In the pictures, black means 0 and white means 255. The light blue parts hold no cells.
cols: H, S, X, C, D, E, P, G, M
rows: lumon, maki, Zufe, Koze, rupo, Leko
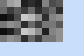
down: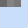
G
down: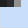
E
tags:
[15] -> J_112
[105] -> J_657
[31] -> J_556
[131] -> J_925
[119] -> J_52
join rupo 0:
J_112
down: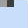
S
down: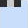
C
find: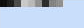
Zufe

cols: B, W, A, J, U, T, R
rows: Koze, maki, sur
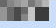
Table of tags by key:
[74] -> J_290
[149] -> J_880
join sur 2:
J_290
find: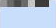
maki
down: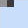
T
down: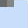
J
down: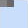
W
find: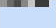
sur

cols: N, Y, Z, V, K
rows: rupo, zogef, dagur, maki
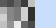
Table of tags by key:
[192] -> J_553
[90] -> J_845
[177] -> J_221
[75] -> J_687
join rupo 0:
J_845
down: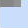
Y
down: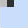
K
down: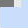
Z

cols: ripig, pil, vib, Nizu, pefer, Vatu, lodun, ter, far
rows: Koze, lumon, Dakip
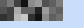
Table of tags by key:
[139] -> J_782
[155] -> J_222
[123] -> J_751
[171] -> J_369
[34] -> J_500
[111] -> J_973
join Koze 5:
J_222
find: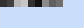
Dakip
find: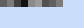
Koze
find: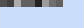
lumon

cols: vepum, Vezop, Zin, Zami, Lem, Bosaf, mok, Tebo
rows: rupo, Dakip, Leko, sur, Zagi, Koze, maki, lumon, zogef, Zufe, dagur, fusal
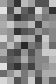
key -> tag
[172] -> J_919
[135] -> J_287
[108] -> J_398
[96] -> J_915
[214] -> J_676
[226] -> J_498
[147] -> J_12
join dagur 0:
J_398
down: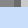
Tebo
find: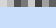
fusal
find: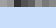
Zagi
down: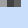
Lem
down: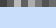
Lem

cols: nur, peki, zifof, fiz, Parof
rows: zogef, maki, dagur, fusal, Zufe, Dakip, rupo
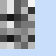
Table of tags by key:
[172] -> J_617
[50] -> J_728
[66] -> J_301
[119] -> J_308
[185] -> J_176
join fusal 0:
J_617
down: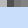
fiz
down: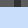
zifof

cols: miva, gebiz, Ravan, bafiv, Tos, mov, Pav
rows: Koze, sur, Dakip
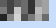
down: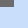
bafiv
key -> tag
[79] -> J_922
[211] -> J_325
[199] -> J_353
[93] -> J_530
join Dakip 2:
J_325
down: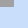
Pav
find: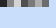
Dakip

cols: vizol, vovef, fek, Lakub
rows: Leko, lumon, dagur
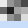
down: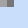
fek
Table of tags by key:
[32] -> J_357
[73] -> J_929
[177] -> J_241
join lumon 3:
J_241
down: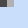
Lakub
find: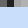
lumon
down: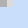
Lakub
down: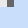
vizol
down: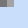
fek

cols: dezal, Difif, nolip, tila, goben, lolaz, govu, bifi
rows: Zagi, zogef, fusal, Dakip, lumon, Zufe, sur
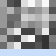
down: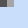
bifi
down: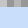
lolaz

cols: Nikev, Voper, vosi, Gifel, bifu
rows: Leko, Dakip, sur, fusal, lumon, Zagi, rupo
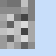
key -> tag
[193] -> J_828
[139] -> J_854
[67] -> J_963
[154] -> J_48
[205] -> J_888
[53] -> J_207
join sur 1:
J_888
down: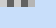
Voper
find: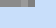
Dakip
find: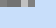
Leko
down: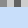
Voper
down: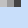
Gifel

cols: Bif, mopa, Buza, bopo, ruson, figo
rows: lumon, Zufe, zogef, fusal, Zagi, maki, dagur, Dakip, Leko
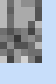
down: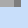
bopo
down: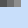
mopa
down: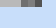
Bif
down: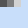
bopo

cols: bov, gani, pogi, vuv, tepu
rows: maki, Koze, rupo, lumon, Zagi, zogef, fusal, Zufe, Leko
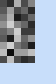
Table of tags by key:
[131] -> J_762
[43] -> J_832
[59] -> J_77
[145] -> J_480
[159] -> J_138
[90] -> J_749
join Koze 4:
J_832
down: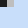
tepu

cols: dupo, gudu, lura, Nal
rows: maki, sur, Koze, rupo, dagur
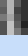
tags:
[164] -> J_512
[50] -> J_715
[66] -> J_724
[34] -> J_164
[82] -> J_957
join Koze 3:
J_715
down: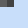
lura
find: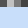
dagur

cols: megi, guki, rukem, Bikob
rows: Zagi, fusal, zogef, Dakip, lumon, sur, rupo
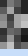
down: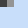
megi
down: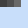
guki
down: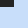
Bikob
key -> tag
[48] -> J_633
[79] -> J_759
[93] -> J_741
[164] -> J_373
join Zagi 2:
J_741

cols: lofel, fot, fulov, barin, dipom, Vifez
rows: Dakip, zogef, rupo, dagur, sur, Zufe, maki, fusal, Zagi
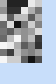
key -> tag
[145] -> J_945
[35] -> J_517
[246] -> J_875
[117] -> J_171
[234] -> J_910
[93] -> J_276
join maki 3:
J_276
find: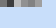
fusal
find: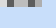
rupo
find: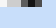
Zagi
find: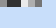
zogef
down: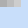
fulov

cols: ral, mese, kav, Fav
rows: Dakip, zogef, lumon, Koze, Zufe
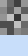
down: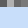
Fav
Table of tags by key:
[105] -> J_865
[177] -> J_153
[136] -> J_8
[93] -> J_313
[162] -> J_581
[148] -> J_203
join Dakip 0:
J_581
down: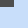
mese

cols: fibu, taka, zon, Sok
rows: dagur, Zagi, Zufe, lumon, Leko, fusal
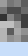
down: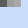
zon
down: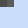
zon

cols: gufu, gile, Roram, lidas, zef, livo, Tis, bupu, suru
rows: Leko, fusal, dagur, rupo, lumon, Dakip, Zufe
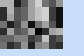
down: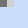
Tis
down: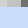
livo

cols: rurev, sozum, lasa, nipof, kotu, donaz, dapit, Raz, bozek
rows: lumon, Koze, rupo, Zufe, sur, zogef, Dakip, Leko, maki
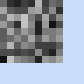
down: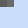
rurev
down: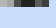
donaz

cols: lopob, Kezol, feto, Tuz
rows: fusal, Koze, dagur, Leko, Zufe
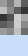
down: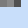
Kezol
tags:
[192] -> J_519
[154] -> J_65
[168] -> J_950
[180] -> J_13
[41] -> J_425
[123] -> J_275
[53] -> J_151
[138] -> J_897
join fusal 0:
J_65
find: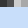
dagur
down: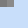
Kezol
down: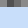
Kezol
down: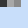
Tuz

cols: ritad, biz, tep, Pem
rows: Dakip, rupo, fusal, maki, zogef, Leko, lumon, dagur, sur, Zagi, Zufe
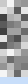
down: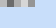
Pem
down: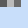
Pem
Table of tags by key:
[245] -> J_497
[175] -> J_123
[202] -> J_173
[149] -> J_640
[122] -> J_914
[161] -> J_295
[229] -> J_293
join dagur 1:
J_497

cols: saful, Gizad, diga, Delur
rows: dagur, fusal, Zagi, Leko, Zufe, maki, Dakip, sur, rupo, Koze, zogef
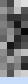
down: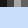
Gizad
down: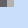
saful

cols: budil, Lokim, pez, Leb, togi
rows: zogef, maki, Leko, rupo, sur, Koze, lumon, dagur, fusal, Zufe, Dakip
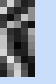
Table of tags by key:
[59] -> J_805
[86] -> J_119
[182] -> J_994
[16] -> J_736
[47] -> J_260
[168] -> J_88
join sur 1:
J_260
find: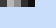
rupo
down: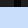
pez
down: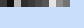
Lokim

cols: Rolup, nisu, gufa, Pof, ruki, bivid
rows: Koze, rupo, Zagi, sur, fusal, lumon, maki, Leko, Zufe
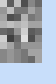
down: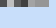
nisu
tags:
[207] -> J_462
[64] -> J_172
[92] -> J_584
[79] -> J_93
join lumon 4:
J_93
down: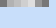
Pof
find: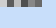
Koze
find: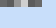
fusal
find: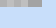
sur

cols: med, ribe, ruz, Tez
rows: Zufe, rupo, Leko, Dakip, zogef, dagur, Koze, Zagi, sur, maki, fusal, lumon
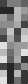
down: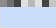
med
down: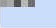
ruz
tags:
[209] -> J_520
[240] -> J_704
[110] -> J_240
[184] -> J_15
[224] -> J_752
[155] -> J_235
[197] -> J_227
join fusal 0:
J_227
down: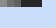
ribe
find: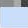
Dakip
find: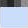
maki

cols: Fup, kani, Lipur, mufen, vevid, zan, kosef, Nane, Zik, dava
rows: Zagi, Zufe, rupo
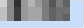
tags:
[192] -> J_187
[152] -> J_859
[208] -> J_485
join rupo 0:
J_187
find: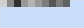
Zagi
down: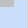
Fup
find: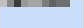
Zufe

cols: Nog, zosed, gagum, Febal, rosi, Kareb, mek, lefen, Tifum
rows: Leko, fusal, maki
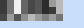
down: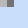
Tifum
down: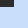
mek
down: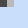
rosi
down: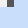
gagum
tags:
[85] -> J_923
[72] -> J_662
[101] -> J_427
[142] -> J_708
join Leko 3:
J_427
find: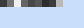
fusal
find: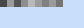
maki

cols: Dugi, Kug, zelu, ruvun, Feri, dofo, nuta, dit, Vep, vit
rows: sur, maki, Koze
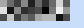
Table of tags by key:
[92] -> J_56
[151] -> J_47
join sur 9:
J_56
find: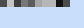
Koze
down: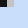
Kug

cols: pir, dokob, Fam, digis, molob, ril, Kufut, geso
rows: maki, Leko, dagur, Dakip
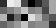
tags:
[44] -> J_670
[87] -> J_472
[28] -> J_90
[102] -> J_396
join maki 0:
J_670
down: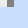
dokob
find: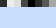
maki
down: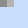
ril

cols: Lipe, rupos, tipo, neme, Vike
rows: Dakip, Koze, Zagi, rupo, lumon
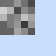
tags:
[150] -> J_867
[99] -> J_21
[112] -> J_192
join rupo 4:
J_867
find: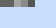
lumon
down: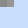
tipo
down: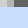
Lipe

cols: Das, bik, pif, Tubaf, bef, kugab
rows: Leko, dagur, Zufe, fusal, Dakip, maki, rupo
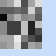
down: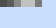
Tubaf
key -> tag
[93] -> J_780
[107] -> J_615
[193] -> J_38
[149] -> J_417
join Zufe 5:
J_780
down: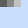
Tubaf
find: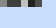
Dakip

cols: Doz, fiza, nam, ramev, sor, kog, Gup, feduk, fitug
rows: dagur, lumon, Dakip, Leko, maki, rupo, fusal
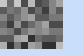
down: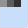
Gup
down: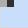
ramev
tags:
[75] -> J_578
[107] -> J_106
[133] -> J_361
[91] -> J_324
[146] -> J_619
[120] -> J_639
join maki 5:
J_361
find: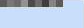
lumon

